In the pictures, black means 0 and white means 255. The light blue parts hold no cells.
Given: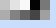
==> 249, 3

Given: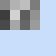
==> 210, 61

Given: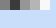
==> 248, 59

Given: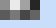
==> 234, 38

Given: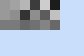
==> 205, 28

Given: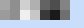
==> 239, 26
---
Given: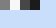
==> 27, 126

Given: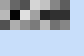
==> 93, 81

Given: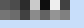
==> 65, 117

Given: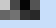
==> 83, 102

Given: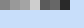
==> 41, 132

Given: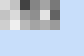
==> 121, 207
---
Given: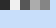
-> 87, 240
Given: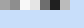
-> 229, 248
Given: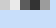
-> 92, 234
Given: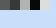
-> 179, 221
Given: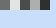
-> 76, 227
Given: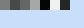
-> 167, 240
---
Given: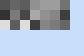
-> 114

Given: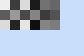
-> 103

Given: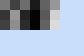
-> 151

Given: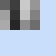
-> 150

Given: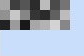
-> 116

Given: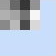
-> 146

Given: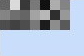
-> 132

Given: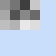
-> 200

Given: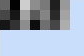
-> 153
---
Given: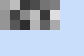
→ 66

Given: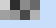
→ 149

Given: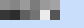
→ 45

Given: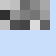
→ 148

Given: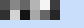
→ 211

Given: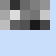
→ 220

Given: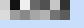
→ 157
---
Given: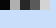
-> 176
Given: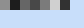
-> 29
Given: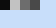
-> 194
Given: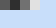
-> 47
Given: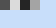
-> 219
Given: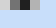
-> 115
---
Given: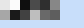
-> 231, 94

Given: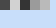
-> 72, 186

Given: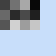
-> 64, 198

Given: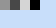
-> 148, 0

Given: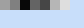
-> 160, 222

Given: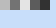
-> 187, 50

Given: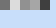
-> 114, 63

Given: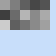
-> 160, 160

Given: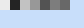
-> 235, 104
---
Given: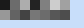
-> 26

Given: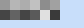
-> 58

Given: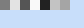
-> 34

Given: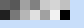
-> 0

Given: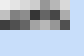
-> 53

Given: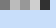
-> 49

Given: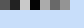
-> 4

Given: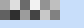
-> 47

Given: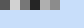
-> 37
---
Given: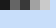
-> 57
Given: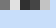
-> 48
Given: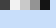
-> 201
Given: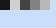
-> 68
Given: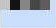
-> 133
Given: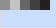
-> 102
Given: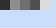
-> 111
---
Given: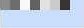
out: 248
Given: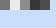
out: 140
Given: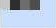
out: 109
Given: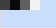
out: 95
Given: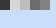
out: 190
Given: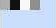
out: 248
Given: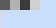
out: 58
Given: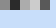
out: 172
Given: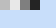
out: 127
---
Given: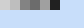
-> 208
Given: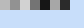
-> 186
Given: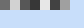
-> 109
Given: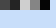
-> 70
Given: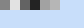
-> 132
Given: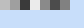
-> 190
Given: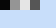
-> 6
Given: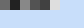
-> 106
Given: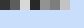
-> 52
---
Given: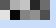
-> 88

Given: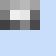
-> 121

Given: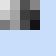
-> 196

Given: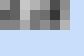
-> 89

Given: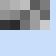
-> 145

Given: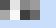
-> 83

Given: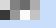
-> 217

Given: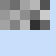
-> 152

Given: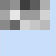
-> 166
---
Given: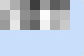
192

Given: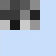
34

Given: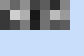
154

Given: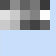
252

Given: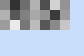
156

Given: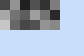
41

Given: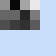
123
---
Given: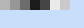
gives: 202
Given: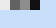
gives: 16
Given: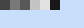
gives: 24
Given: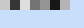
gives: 180
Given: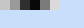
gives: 218
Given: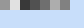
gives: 129
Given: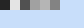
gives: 131
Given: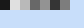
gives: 125
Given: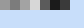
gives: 58
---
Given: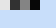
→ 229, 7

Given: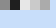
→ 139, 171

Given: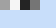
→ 161, 117

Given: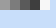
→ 156, 247

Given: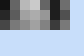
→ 19, 121

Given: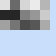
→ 224, 170
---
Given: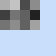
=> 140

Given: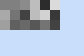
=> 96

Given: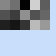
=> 21

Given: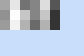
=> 242

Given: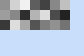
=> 221

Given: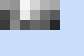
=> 136
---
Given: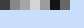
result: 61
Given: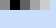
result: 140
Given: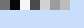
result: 114
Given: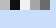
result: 188
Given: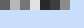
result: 97
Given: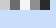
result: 204
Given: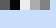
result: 90
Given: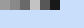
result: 155
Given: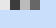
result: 231
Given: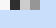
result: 247
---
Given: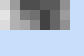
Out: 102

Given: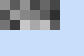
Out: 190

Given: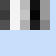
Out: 28

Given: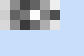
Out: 173

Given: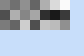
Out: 187

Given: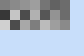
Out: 158

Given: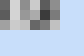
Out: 123

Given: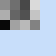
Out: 185
